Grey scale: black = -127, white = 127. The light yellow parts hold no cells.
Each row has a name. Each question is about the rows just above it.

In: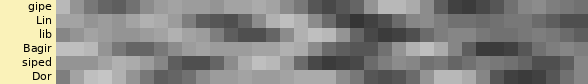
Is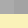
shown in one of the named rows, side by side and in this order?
yes
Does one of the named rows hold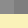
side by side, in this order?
yes

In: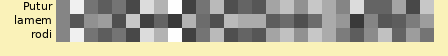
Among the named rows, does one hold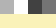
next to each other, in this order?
yes
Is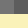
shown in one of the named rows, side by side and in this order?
yes
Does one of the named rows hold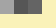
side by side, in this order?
no
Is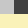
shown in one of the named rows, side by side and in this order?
yes

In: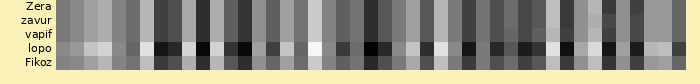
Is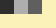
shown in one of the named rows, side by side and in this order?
yes
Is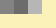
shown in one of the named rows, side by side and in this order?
yes

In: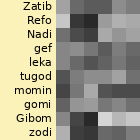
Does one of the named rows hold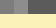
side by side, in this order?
no
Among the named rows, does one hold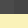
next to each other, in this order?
no
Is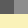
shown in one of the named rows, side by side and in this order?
yes

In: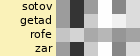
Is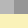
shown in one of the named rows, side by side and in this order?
yes
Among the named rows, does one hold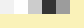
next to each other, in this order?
no
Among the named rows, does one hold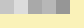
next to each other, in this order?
no
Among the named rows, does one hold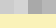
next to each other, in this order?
no
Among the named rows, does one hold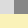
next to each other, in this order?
no
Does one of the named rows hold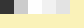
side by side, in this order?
no
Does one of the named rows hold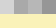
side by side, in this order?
yes

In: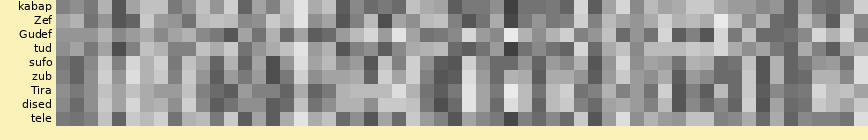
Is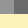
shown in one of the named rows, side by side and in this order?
no
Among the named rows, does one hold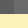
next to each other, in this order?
yes
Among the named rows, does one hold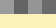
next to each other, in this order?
no
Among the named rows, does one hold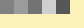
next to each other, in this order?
yes
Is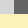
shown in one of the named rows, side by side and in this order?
no
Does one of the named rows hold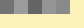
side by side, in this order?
no

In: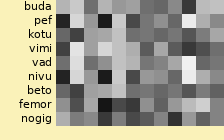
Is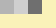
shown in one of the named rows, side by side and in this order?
no
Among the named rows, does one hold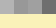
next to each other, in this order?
yes

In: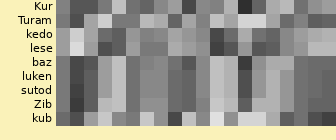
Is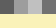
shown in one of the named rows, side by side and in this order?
yes
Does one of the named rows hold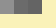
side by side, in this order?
yes
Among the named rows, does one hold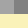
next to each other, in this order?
yes
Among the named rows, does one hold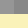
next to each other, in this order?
yes
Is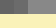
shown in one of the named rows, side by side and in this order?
no

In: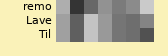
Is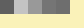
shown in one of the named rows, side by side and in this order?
yes
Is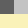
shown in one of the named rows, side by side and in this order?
yes

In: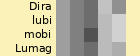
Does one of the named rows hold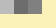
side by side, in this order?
no
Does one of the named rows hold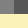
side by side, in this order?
no
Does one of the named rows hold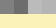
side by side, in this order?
no
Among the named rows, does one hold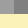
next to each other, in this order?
yes
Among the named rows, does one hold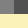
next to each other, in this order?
yes
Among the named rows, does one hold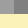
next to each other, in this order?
yes
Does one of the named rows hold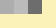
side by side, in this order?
no

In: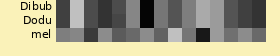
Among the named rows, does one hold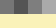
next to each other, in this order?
yes
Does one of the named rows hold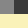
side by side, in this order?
yes
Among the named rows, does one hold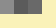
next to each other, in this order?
yes
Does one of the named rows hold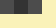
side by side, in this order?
yes
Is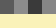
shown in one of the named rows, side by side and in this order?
no

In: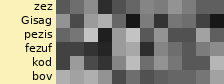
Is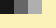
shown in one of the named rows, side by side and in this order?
no
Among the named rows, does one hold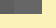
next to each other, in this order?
yes

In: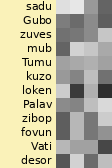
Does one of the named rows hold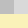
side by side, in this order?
yes
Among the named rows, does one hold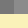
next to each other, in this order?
yes

